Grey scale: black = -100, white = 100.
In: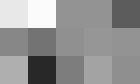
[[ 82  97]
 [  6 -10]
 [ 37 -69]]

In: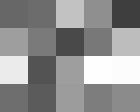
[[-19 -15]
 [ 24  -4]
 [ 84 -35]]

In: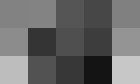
[[  2   3]
 [ 10 -59]
 [ 48 -36]]

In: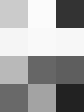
[[ 59  97]
 [ 92  95]
 [ 45 -20]]

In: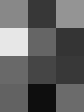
[[  7 -57]
 [ 81 -21]
 [-18 -46]]

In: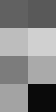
[[-24 -30]
 [ 48  63]
 [ -3  33]]

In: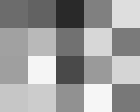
[[-15 -23]
 [ 26  45]
 [ 25  92]]

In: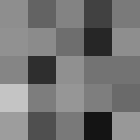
[[ 11 -22]
 [ 14   9]
 [  4 -64]]
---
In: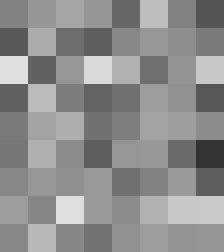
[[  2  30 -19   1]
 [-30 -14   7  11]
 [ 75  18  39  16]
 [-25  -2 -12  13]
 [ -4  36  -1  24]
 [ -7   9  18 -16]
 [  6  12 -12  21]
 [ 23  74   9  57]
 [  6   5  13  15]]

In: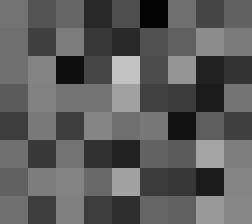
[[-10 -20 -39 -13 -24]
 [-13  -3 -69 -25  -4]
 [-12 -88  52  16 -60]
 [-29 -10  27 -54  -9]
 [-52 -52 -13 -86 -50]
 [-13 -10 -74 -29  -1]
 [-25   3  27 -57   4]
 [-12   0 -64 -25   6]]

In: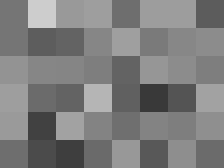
[[ -8  20 -14  23]
 [ -8 -22  25   6]
 [ 15   4 -22  10]
 [ 24 -22 -25 -34]
 [ 21  27 -13  -1]
 [-14 -51  19  11]]

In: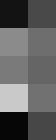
[[-85]
 [  9]
 [ -4]
 [ 58]
 [-95]]

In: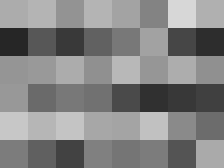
[[ 35  15  28  69]
 [-70 -55  -6 -45]
 [ 17  35  44  36]
 [ 19  -6 -42 -56]
 [ 56  54  29   8]
 [ -3 -48  -8 -34]]

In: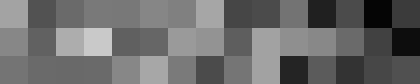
[[ 28 -17  -6   0 -45 -10 -41 -54]
 [  6  36 -25  21 -26  12 -17 -90]
 [ -9 -18   6  -4  -8 -72 -60 -37]]

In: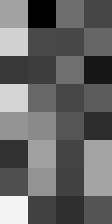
[[ 27 -14]
 [ 65 -44]
 [-56 -13]
 [ 67 -44]
 [ 16 -33]
 [-61 -47]
 [-37 -49]
 [ 91 -63]]

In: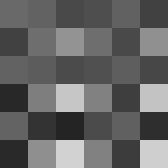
[[-18 -43 -24]
 [-49  15 -43]
 [-23 -41 -26]
 [-69  55 -51]
 [-22 -72 -25]
 [-68  65 -53]]
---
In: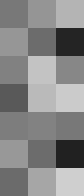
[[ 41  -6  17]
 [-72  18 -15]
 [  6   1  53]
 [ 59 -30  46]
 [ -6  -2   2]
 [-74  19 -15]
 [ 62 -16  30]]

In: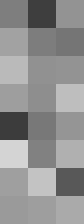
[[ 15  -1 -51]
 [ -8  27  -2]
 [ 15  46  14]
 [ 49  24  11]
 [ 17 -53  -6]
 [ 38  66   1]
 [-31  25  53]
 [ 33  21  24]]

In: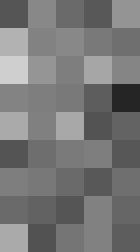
[[ 16 -33   7 -17 -31]
 [-13  40   2   7  -5]
 [  4  62  17  -1  30]
 [-71   3  -1  -5 -27]
 [-22  33   0  32 -35]
 [-32 -34 -14  -4  -1]
 [-13  -1  -6 -17 -31]
 [-20 -17 -23 -33   1]
 [-27  33 -36  -8   1]]

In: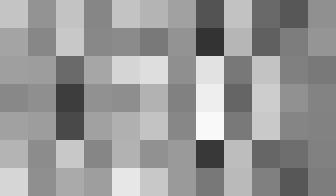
[[ 13  54  15  53   5  53  41  26 -35  52 -18 -32]
 [ 17  29   6  57   7   9  -5  15 -60  43 -25  -2]
 [ -5  25  23 -17  30  67  74  12  77  -6  53   0]
 [  3   7  12 -52  14  11  40   1  87 -21  61  14]
 [  2  26  23 -43  26  38  53   6  95  -5  58   4]
 [  1  41  10  57   5  40  14  21 -56  48 -20 -14]
 [ -2  68  12  33  24  81  57  21  -6  46   0 -32]]

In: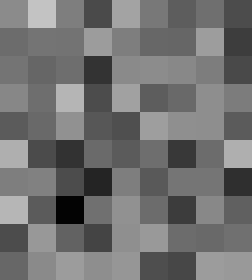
[[-40   9  53  -1 -42  28  -6 -27 -13]
 [-52 -15  -9 -10  22  -1 -19 -20  23]
 [-43  -9 -20 -14 -60   8  10   7  -2]
 [ -3   6 -14  42 -40  26 -27 -18  11]
 [-29 -29 -18  14 -32 -38  24  12  11]
 [ 37  37 -41 -61 -17 -29 -14 -56 -15]
 [-63  -1   1 -40 -72  -1 -30  -8  -8]
 [-25  43 -29 -98 -12  14 -15 -53   7]
 [-12 -40  19 -23 -47  12  20 -15 -18]
 [ 20 -19   8  22  11  18 -39 -44  22]]

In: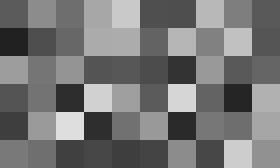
[[-30 -29  10 -14  31  58 -38 -39  44  -1]
 [-33 -74 -39 -19  34  35 -22  43   1  51]
 [-21  23  -8  16 -34 -32 -40 -60  20 -30]
 [ 39 -34 -10 -65  64  25 -29  68 -22 -71]
 [ 30 -51  21  74 -64 -11  20 -67  -7 -14]
 [ 14  -5 -13 -50 -44 -51 -47  10 -44  61]]

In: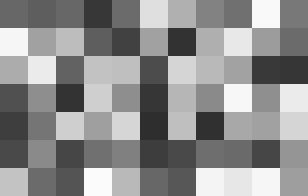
[[ -6 -19 -26 -19 -57 -16  75  38   2 -12  95]
 [-16  93  26  48 -26 -49  26 -61  37  82  22]
 [-58  35  84 -23  52  50 -40  67  45  27 -55]
 [ 84 -37  11 -60  62  11 -58  43   8  94  12]
 [ 67 -51  -8  62  25  68 -64  50 -62  32  26]
 [ 17 -43   8 -45 -12   0 -52 -43 -14 -17 -45]
 [ 24  53 -16 -34  97  45 -19 -32  91  81  93]]

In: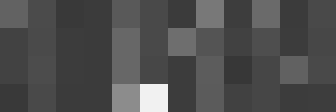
[[-43 -23 -41 -55 -54 -30 -43 -54  -6 -52 -17 -54]
 [-44 -48 -42 -53 -54 -19 -43 -14 -34 -49 -39 -53]
 [-43 -48 -40 -53 -54 -19 -44 -53 -28 -57 -45 -24]
 [-52 -55 -43 -54 -54  10  89 -53 -29 -49 -45 -53]]
